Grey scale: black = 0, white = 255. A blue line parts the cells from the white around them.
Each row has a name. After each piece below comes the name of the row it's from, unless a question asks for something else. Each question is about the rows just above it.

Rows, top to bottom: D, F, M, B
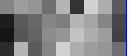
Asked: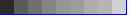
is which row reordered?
B
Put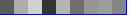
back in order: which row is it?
D

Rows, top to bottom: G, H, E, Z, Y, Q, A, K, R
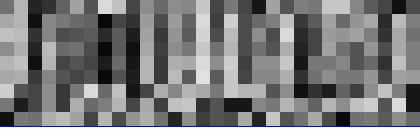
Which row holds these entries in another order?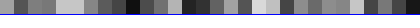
G
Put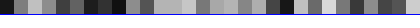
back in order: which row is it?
A
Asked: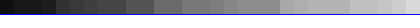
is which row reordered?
Y
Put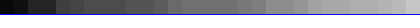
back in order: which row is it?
Z
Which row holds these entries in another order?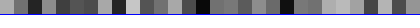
R
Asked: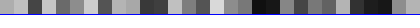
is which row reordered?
A
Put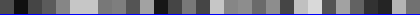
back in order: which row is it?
G

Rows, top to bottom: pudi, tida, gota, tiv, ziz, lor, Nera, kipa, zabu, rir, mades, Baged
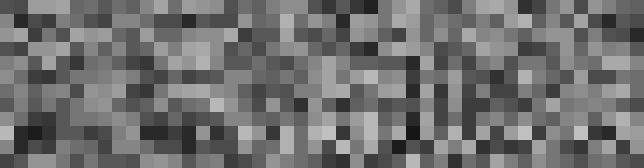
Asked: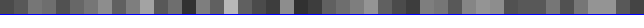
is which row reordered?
Baged
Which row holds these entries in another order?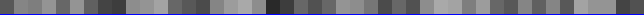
tiv

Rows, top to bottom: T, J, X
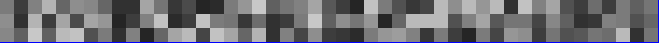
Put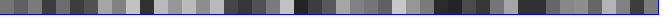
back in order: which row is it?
T
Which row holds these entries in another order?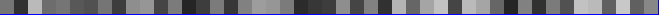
X
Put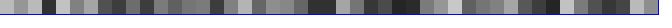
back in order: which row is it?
T
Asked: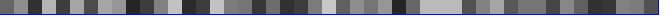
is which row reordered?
J
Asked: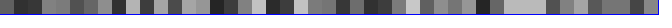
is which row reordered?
J
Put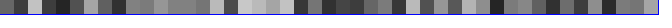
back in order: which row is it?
T

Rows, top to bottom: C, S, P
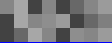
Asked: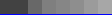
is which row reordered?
S
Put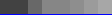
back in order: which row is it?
P
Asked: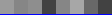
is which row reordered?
P
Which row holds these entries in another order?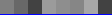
S
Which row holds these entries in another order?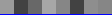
P
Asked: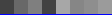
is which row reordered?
S
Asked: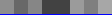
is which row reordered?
S

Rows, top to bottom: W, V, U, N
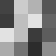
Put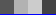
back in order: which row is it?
W
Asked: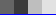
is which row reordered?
V
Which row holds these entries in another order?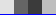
V
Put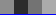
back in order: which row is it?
N

